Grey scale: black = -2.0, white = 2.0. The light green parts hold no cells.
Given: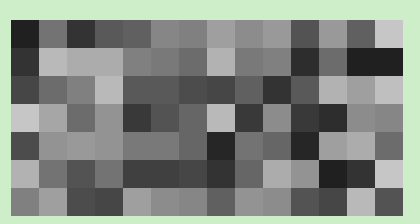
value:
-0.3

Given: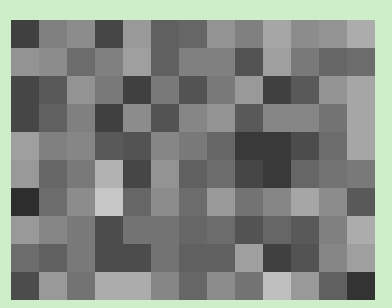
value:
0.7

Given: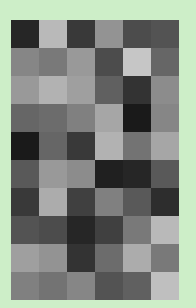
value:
0.9

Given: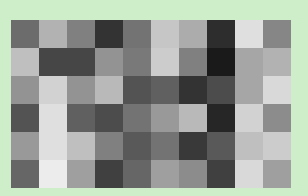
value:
0.2

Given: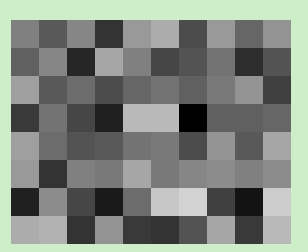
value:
0.2
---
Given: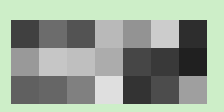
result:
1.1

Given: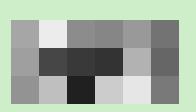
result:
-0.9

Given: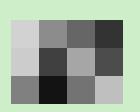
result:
-1.0

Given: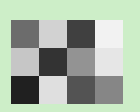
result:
-1.2

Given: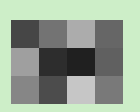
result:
-1.3

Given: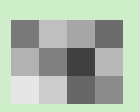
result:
0.0

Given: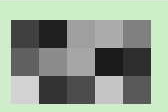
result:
0.2

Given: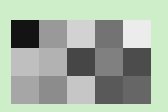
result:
0.8

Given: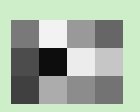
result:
-1.8
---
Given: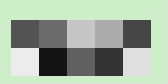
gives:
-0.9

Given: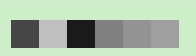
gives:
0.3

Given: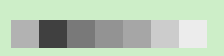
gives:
0.6

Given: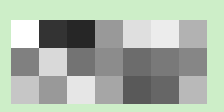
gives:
1.5

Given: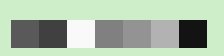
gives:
0.3

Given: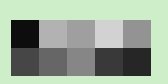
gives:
0.3
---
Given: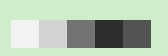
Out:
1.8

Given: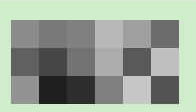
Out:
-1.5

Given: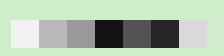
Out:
0.4

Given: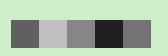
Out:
-0.5

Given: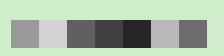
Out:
-0.5

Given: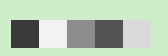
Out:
-1.1

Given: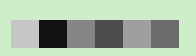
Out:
-1.7

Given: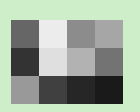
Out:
-0.2
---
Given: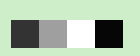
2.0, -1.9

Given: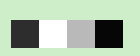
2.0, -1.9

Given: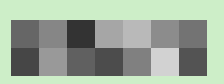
1.3, -1.2

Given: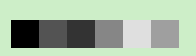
1.5, -2.0

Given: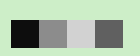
1.3, -1.8

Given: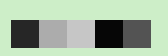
1.1, -1.9

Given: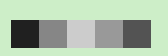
1.2, -1.5
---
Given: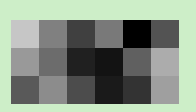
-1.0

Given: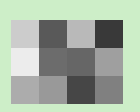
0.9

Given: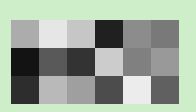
1.1

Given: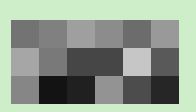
0.5

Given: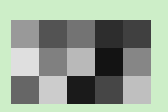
-0.2

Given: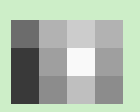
1.2

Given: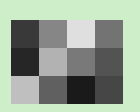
1.5

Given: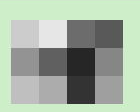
-0.3
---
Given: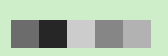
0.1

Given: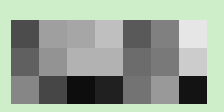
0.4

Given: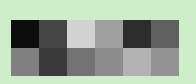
0.8

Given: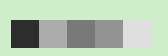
0.3

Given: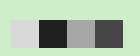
0.6

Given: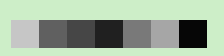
0.6

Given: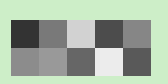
1.7

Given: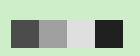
1.5

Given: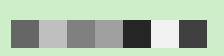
1.8
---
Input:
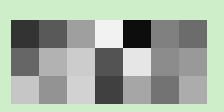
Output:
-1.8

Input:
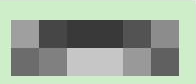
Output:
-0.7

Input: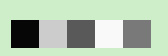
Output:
-0.1

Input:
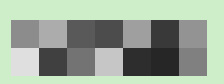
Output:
0.5

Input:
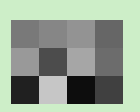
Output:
0.4

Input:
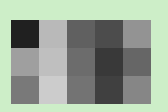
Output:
0.3

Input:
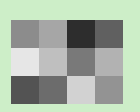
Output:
1.6

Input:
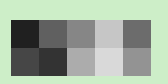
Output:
-0.3
